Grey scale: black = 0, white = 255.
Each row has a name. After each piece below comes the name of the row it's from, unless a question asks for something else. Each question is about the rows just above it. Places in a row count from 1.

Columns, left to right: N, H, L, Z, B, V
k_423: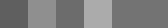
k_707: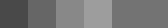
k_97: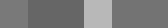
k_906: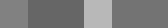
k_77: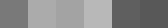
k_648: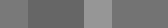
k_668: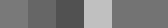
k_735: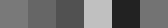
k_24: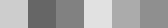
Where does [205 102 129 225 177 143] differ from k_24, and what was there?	5, [171]
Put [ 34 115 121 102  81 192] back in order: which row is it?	k_735
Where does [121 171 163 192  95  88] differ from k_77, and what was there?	4, [184]
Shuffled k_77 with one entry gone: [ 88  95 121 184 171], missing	[163]

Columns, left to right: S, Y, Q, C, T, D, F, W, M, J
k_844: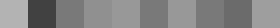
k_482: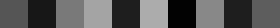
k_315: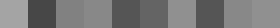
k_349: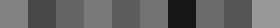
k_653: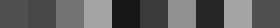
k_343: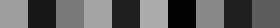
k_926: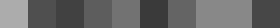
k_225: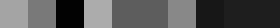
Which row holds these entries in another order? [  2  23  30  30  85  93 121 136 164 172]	k_482
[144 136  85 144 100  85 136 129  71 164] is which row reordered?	k_315
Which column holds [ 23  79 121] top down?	Y
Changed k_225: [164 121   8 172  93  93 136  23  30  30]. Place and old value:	3, [2]

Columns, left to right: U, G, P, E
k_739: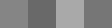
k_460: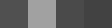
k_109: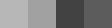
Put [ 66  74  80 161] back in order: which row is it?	k_460
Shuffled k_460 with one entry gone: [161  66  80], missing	[74]
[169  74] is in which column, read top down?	P

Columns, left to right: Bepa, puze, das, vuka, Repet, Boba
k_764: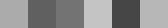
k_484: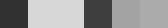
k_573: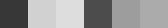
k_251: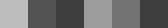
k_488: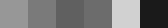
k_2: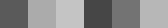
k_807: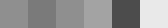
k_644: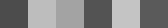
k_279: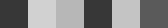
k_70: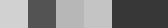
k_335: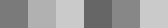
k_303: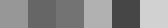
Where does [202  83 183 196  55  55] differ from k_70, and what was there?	1, [209]
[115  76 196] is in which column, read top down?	Repet
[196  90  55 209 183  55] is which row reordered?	k_279
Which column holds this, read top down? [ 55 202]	Boba
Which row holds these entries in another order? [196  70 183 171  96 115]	k_764
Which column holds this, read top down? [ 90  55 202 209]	Boba

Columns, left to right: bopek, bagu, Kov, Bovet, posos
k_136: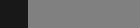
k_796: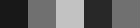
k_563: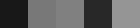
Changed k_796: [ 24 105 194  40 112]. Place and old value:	2, [112]
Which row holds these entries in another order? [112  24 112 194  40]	k_796
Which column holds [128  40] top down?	Bovet
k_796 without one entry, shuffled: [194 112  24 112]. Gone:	[40]
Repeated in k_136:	[128]

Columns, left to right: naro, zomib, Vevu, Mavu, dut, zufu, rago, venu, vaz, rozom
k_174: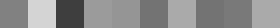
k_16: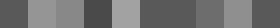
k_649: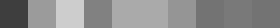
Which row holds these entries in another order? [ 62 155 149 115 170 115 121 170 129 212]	k_174
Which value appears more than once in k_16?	[89]
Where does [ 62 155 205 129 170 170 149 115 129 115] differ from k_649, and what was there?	9, [121]

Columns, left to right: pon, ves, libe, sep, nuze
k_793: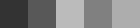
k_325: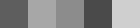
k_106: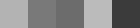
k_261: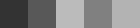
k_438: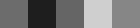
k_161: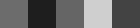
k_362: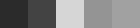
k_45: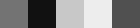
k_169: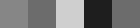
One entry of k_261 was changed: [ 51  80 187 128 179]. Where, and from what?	2, [88]
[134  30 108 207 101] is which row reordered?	k_438

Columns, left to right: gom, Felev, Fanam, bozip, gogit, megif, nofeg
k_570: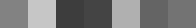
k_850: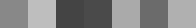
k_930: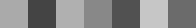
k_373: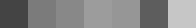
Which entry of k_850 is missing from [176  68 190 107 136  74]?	[170]
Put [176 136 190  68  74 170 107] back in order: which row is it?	k_850
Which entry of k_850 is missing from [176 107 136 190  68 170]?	[74]

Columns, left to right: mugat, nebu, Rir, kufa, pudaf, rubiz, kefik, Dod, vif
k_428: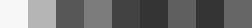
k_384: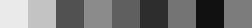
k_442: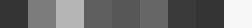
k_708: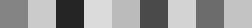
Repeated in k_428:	[52]
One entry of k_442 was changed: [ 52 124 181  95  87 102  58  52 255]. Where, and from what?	9, [247]
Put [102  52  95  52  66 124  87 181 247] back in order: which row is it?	k_428

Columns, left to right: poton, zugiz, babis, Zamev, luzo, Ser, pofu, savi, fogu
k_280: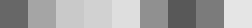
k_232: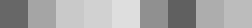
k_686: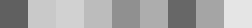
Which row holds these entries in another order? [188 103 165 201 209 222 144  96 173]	k_232
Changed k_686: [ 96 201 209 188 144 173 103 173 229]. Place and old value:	8, [165]
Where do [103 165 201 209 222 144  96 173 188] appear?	k_232

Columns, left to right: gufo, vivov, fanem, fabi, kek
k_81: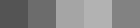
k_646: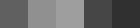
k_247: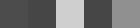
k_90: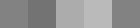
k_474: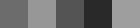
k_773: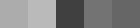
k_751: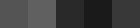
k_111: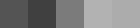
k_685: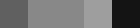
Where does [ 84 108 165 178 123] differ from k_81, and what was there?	5, [130]
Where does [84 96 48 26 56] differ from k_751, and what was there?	3, [41]
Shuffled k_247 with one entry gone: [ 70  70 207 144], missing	[76]

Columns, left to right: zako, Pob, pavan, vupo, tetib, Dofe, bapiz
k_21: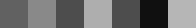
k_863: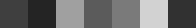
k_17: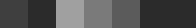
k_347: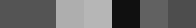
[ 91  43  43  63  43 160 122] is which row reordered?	k_17
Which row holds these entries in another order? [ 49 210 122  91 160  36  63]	k_863
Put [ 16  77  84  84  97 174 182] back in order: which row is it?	k_347
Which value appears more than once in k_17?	[43]
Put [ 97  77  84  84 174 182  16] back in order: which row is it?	k_347
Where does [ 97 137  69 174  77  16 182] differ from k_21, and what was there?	3, [77]
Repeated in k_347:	[84]

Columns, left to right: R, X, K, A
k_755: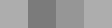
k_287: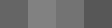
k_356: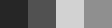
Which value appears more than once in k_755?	[173]
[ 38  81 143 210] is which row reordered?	k_356

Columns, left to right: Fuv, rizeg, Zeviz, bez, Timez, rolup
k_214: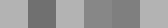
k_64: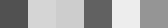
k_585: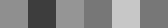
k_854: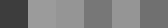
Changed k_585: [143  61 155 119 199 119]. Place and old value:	3, [149]
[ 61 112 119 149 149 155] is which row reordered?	k_854
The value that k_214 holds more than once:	[179]
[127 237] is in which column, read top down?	Timez
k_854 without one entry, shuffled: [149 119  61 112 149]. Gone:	[155]
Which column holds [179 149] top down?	rolup
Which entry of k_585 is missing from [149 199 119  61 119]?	[143]

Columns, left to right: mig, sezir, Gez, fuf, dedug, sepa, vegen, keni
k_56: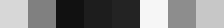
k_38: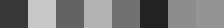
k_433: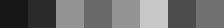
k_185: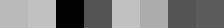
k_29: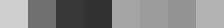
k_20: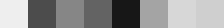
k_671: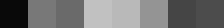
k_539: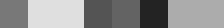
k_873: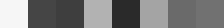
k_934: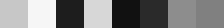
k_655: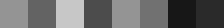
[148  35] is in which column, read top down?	sepa
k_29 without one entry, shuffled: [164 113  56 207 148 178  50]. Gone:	[156]
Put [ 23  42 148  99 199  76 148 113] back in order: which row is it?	k_655
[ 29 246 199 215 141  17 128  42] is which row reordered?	k_934
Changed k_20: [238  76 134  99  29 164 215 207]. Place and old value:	5, [23]
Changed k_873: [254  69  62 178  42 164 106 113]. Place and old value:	1, [246]
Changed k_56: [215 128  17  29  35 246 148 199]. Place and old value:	7, [141]

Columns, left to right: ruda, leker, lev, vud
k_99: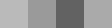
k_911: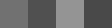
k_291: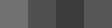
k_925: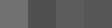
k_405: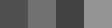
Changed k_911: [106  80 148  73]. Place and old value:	1, [113]
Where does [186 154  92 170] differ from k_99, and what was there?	3, [98]
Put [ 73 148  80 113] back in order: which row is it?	k_911
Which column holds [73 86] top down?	vud

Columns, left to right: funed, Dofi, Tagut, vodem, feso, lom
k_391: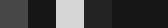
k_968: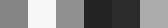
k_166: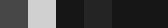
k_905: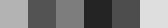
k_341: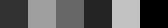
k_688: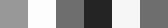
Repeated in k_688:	[110]
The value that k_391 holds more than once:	[22]
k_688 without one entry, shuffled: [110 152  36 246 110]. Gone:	[253]
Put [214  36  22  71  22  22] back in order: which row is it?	k_391

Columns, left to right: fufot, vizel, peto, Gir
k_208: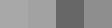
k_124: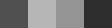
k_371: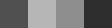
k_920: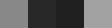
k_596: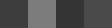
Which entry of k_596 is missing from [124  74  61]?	[53]
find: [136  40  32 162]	k_920
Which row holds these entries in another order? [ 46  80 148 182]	k_124
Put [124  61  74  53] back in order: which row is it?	k_596
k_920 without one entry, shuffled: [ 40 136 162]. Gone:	[32]

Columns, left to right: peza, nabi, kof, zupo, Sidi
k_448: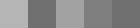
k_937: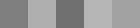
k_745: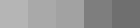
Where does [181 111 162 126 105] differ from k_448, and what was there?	5, [111]
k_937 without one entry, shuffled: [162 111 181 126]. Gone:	[175]
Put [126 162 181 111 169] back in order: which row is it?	k_745
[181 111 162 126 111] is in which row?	k_448
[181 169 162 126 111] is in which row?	k_745

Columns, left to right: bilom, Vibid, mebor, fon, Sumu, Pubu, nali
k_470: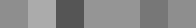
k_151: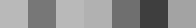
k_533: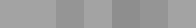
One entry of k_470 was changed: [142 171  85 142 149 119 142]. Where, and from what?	4, [149]
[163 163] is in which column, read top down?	nali
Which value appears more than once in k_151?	[185]
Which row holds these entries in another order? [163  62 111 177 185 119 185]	k_151
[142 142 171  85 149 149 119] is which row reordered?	k_470
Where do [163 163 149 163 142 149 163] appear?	k_533

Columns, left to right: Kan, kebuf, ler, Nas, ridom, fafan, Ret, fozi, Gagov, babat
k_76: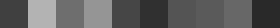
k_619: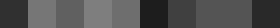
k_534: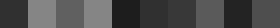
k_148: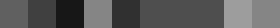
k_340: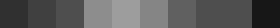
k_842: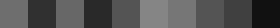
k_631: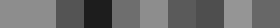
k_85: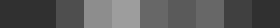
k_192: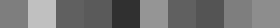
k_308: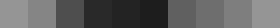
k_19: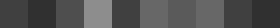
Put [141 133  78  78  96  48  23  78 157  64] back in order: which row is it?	k_340
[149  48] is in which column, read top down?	babat
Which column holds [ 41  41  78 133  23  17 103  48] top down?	babat
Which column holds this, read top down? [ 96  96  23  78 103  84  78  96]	ler
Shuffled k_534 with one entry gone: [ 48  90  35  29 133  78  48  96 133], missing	[56]
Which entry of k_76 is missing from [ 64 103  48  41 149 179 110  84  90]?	[70]
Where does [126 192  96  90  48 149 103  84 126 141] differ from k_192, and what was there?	7, [96]

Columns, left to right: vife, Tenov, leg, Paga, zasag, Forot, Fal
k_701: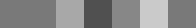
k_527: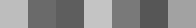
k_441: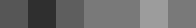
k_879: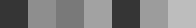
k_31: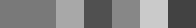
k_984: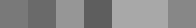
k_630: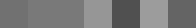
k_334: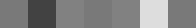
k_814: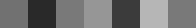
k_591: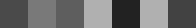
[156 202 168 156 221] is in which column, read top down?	Forot
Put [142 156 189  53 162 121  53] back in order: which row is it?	k_879

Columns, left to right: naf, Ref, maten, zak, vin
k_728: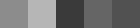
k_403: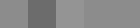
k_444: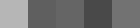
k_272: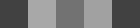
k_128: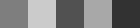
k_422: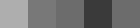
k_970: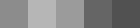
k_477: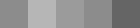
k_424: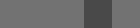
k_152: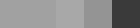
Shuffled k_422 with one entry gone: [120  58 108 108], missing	[174]
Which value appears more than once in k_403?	[140]
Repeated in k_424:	[114]

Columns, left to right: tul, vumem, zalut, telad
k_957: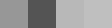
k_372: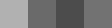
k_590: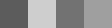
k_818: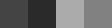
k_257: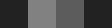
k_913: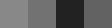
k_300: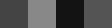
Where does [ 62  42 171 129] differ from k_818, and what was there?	1, [68]
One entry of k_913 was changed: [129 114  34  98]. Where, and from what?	1, [136]
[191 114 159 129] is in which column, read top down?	telad
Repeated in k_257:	[34]
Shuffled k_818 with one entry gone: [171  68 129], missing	[42]

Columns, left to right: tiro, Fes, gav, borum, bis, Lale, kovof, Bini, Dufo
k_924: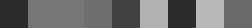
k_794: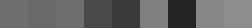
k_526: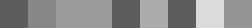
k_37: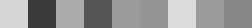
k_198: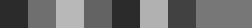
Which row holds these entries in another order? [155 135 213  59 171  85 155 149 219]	k_37
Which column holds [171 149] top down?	Lale
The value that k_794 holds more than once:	[111]
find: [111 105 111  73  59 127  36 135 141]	k_794
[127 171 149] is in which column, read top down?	Lale
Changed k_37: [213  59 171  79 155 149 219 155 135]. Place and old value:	4, [85]
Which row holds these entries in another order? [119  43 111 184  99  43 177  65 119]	k_198

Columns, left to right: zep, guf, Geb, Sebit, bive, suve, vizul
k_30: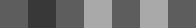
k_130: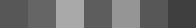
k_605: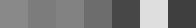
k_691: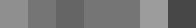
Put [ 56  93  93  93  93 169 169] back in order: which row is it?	k_30
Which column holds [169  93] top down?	Sebit
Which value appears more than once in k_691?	[117]
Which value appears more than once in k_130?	[87]
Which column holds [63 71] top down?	vizul
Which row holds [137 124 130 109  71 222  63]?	k_605
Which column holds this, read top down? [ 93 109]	Sebit

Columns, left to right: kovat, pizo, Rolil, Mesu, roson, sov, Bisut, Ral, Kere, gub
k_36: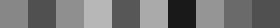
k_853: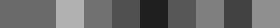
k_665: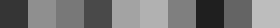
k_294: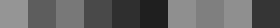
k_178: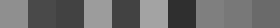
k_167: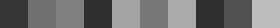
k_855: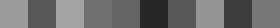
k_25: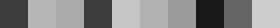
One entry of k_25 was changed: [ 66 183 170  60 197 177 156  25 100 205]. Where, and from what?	1, [60]
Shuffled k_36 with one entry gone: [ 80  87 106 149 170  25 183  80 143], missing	[135]

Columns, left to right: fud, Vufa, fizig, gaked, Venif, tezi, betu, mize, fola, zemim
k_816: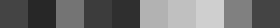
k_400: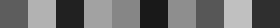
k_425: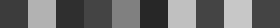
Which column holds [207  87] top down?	mize
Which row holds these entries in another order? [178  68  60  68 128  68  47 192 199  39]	k_425
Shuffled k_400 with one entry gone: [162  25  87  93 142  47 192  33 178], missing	[134]
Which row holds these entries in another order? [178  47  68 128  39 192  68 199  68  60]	k_425
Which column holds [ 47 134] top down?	Venif
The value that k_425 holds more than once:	[68]

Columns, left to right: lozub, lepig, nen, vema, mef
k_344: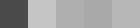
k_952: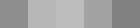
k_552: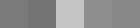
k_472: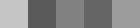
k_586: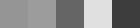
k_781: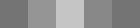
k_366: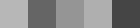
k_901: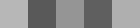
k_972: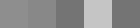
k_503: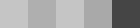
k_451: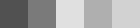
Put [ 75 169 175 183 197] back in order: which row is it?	k_344
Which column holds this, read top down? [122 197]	lozub
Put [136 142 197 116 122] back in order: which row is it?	k_552
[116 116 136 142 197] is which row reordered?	k_972
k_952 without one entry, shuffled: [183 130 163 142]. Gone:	[189]

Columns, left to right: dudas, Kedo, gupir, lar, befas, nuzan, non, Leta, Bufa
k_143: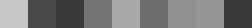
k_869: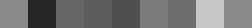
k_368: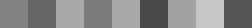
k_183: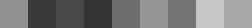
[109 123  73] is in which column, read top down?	nuzan
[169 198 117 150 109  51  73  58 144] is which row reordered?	k_183

